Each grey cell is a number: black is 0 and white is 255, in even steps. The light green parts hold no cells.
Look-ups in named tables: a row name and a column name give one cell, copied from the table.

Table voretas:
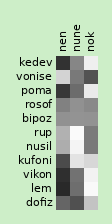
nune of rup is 250
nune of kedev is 134
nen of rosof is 129
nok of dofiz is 195
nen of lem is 41
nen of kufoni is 75
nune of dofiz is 80
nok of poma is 234
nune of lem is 110
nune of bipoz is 147
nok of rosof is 137

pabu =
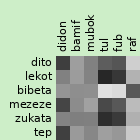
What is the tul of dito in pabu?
93
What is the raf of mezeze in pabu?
187
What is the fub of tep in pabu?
151
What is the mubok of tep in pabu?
135
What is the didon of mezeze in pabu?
69
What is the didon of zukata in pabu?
131
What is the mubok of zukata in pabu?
128
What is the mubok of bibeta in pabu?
143
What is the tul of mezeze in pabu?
73
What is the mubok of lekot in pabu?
131
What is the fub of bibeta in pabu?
219
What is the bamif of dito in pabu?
158
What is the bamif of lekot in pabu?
156
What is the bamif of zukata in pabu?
127
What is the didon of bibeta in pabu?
148
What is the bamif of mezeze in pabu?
140
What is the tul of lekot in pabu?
39
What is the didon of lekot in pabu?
129

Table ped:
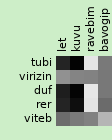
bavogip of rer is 107
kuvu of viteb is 122
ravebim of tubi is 229
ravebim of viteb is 129
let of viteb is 108
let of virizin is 145
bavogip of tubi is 121
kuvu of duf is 4
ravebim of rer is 228
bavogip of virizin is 120
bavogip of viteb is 181
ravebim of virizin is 130
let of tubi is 36
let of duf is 30
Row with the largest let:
virizin

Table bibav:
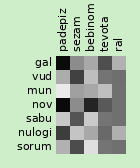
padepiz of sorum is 177
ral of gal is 177
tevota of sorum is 116
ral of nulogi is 176
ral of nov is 112
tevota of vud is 116
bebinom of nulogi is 168
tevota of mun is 191
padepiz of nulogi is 61
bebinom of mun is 168
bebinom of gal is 168
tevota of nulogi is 105
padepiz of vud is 172
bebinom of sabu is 202

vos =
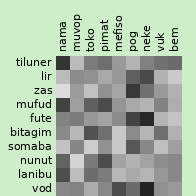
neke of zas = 113
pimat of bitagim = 111
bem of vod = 153
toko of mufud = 96
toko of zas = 193
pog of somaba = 87
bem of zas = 177
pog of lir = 96
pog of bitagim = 138
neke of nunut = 162
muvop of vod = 131
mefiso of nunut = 163
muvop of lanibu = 189
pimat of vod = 135
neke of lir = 74
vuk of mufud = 130
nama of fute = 130
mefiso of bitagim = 199
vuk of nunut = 141
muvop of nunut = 211
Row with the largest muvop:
nunut

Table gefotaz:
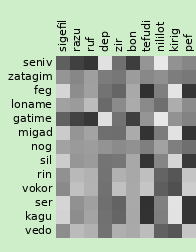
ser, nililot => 128
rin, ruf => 178
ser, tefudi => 49
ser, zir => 99
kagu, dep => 113
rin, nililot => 100
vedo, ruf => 177
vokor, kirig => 80
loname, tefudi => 138
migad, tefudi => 51
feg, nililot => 127
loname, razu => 155
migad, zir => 110

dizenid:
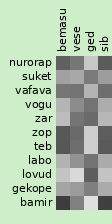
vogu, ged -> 115
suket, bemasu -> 161
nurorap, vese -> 119
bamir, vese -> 129
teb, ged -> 206
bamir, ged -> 223
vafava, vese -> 115
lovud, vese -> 217
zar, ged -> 106
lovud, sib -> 196
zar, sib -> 183
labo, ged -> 115
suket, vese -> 168
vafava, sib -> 110
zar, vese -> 116
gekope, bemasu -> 165
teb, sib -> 90
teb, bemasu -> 87
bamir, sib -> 64

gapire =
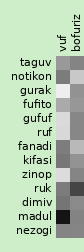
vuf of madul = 20
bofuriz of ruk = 69
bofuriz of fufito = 151
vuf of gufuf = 218
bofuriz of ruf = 135
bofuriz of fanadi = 185
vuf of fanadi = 125
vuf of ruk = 124
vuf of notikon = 124
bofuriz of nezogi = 133
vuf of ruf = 216
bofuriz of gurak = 146
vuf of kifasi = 119

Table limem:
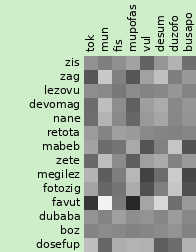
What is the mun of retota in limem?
131
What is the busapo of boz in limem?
130
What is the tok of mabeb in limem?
162
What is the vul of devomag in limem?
158
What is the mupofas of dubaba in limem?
142
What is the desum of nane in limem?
166
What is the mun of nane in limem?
180
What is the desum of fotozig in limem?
128
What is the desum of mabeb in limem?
129
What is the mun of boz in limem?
139
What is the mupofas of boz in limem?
130
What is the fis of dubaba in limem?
159
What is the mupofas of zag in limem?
86
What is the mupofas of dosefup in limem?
179
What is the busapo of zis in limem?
111
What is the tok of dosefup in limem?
190
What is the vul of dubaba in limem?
147

